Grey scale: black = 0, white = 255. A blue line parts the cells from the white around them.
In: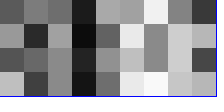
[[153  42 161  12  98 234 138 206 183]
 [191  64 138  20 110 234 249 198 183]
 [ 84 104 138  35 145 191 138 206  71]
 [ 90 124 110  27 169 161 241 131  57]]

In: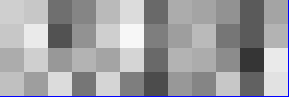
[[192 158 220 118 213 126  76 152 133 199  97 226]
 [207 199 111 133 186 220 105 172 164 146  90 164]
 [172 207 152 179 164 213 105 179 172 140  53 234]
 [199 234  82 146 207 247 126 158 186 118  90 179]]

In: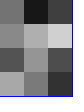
[[115  23  63]
 [168 122  50]
 [ 83 149  77]
 [137 175 208]]

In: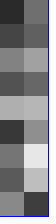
[[137  62]
 [ 69  96]
 [ 82 103]
 [ 42 111]
 [ 56 143]
 [130 161]
 [175 182]
 [ 90 190]
 [117 231]]

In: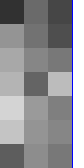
[[180 100 188]
 [ 49 106  70]
 [148 114  78]
 [168 134 120]
 [ 93 141 120]
 [196 148 134]
 [212 154 127]]

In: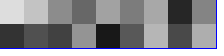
[[ 51  80  65 148  24  88 182  73 174]
 [221 195 140 103 162 124 168  38 132]]

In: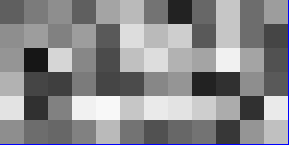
[[149  22 214 135  75 192 221 178 164 241 164  81]
 [227  48 129 241 248 198 234 227 206 172  48 234]
 [178  69  63 123  69  75 135 149  34  48 142  89]
 [142 109 103 129 186 115  81 103 115  55 149 192]
 [ 95 123 142  95 164 186 115  34 103 198 109 157]
 [142 157 129 157  89 221 186 206  89 198 109  69]]

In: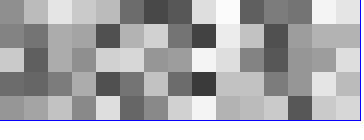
[[202  95 172 143 209 215 150 157 244 222 131  87 150 157 222]
 [108 102 124 172  80 116 194 108  58 194 194 124 150 229 187]
 [131 116 172 164  80 179 209 116  66 236 194  80 157 179 179]
 [150 164 194 137 222 102 137 209 244 179 187 202  87 202 215]
 [143 187 229 202 187 108  72  87 222 251  95 124 116 244 229]]

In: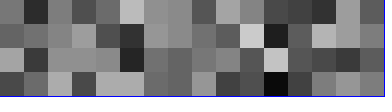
[[119  44 125  79 107 187 144 138  85 164 132  73  65  50 157  92]
 [164  58 144 144 138  37 113 100 119 132  85 195  85  73  58  92]
 [ 73 107 172  73 172 172 107 100 150  65  79  10  65 125 150 125]
 [100 113 132 157  79  50 150 138 113  92 203  30  92 180 157 125]]
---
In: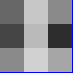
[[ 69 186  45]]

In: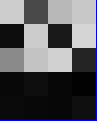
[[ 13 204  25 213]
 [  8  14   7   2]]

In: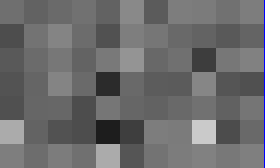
[[ 77 115 132 108  81 126 118 105  99  89 100]
 [ 83 101 132 106  43 105  92  91 134  85  80]
 [171  99  82  77  29  62 125 123 202  76 105]]

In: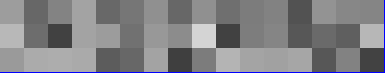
[[184 109  65 163 156 113 152 140 212  65 125 133  87 106  95 183]]

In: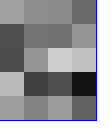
[[ 78 115 113 149]
 [185  64  78  19]]

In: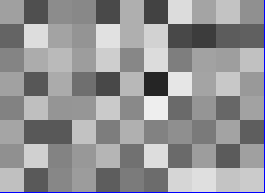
[[100 221 163 148 225 175 210  72  60  92  96]
 [161  87 171 111  72 184  37 230 164 200 153]
 [165  88  88 194 125 176 130 143 122 163  94]
 [192  89 135 156  93 123 108 214 223 196 203]]
